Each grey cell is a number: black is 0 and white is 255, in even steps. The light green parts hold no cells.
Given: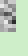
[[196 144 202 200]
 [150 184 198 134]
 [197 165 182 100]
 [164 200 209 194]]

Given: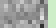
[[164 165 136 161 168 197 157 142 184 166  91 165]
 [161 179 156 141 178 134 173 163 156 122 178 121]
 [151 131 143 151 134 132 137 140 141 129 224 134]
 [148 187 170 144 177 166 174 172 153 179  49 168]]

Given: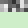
[[116 110  91  50 122 225 132]
 [182 214  74 219 103 143  74]]

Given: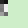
[[ 36  17]
 [121 240]]

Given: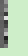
[[ 98 148]
 [102 150]
 [107 223]
 [ 96  74]
 [ 97 186]
 [101  68]]

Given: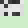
[[ 58 217  61  43  53 232]
 [221 222 231 231 233 221]]

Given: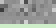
[[191 144 144 140 147 193  76 164 136 149 155 138 154 119]
 [ 60 134 151 145 154 102 180 136 100 150 144 150 147 203]
 [146 146 147 147 146 147 146 147 147 146 147 147 147 147]]
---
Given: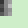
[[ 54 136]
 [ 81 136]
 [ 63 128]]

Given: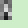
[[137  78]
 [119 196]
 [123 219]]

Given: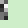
[[173  92]
 [ 36 249]
 [ 58 180]]

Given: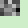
[[145  65]
 [162 102]
 [ 83 147]]

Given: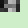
[[ 20  60]
 [ 15 124]
 [ 55  47]]

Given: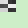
[[220 223]
 [ 74  79]
 [211 210]]

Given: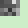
[[ 75  92]
 [ 79  83]
 [116 144]]

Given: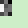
[[ 56 126]
 [243  86]
 [248 109]]
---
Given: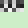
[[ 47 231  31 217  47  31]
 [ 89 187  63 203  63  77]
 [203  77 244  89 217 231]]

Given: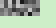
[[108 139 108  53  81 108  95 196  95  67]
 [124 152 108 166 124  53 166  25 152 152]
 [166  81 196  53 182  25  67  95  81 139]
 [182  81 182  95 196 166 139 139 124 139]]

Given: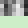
[[132  94 147 106 193 163  52]
 [163  79 119 163 221 206  79]
 [178  94 119 193 221 206  52]
 [206  52 119 178 236 147  37]]

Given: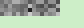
[[103 158 173 116 173 116 146 203 158 158  90 158 131 146 189]
 [116 146 131 173 173 146 131  90 116 158 158  90 146 146  77]
 [131 103 158 116 116 103 103 189 131  90  77 131  77  90 173]
 [146 131 146 131 116 103 131  33 146 116 116 103 158 158  77]]

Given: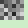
[[ 65 102 117 159  90 159]
 [ 90 213 131 200 102 131]
 [131 213 117 131 145 173]
 [159  65 173  36 173 213]
 [185  77 117  49 145 102]]

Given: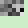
[[ 97 109 125  54 194  10]
 [125  97  54 182 194 182]
 [155 168  54  85  70 224]
 [168 125 140  85 140  85]]

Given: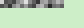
[[ 81 110  54 139 168 110 154  95  69 168 182 123  41 110 123  95]
 [211  81  95  69 139 168 223 139  95  54 154 168 110 139 182 154]]

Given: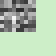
[[ 60  60  90 119  44  44 134  90  75]
 [ 75 105  90 219  75 119 194 105  90]
 [ 90 134 105 206  60  60 149 119 134]
 [105 194 180 165 134 194 119 180 180]
 [119 165 180  60 105  75  60 194 149]
 [134 165 180 105 180 149 149 149 180]
 [206 105 105 165 165  60  60  75  75]
 [219 149 165 246 165 119  90 165 134]]
